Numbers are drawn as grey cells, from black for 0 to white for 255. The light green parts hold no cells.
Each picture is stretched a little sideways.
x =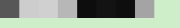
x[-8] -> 87
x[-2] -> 14
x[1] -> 205

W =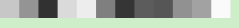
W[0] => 199
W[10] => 162
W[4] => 237

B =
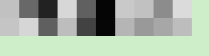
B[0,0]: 193
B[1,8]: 167
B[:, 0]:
[193, 197]
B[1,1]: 214
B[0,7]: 193
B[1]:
[197, 214, 95, 189, 66, 6, 181, 153, 167, 189]

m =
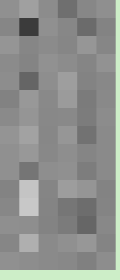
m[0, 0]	144
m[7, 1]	162
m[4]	[141, 101, 142, 158, 131, 136]
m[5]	[130, 152, 137, 155, 123, 137]
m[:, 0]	[144, 134, 149, 139, 141, 130, 138, 148, 144, 144, 131, 135, 143, 134, 144]
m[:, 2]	[140, 144, 139, 145, 142, 137, 136, 135, 136, 142, 133, 132, 131, 138, 138]
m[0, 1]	160
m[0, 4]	135
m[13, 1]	175
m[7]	[148, 162, 135, 150, 114, 138]
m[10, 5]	131
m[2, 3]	134
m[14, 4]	128
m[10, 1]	196
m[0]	[144, 160, 140, 111, 135, 143]
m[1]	[134, 59, 144, 135, 107, 131]
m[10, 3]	157
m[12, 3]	123
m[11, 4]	109

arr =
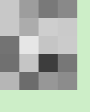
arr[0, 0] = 200
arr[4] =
[182, 108, 151, 140]
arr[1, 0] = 200
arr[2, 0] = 115
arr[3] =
[112, 197, 61, 119]
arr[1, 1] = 172
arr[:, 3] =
[137, 202, 203, 119, 140]

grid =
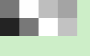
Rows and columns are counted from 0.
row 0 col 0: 119
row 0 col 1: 254

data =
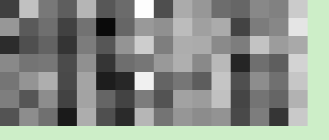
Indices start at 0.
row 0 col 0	63
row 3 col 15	211
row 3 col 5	53
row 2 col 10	171
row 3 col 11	185
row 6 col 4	173
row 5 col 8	83
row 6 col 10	140
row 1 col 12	67
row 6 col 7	182
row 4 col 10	93
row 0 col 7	253
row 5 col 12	69
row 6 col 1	141
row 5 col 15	178
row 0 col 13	136
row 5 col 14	101
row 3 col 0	137
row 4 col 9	118
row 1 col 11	171
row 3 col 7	118
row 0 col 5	87
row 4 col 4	164
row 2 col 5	86
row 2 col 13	195
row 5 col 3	66
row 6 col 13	125
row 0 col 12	102
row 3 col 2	119
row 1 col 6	102
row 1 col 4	114
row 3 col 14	94
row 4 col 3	73
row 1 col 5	10
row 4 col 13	141

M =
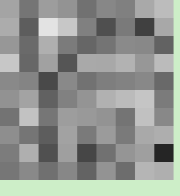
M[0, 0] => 164
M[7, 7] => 169
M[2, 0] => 151
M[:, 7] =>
[169, 64, 136, 151, 136, 197, 193, 169, 159, 181]
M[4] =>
[137, 132, 73, 137, 114, 126, 130, 136, 105]
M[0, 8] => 188
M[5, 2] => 97
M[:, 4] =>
[113, 128, 102, 169, 114, 148, 153, 122, 70, 99]
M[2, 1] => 106
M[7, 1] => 117
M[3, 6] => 178
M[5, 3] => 129
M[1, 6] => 122
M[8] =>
[124, 175, 80, 159, 70, 113, 149, 159, 37]
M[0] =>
[164, 117, 157, 147, 113, 135, 128, 169, 188]
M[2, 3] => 123
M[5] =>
[146, 163, 97, 129, 148, 177, 187, 197, 123]
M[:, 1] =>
[117, 93, 106, 103, 132, 163, 194, 117, 175, 137]
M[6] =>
[115, 194, 118, 157, 153, 147, 116, 193, 136]

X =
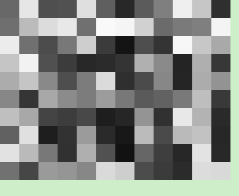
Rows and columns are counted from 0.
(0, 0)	104
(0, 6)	40
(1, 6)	245
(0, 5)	95
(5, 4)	124
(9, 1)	70
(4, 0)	172
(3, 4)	40
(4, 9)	37
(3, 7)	176
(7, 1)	224
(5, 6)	120
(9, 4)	135
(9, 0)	113
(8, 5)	81
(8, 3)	49
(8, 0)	226
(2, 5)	59
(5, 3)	139
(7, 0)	97
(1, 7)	209
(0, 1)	230
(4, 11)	147
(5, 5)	156
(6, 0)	191
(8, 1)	186
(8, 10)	227
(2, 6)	20
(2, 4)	206
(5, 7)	90
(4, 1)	197
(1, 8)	107
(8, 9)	39
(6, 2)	68
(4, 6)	47
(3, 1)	242

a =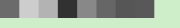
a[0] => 107
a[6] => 86
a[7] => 88
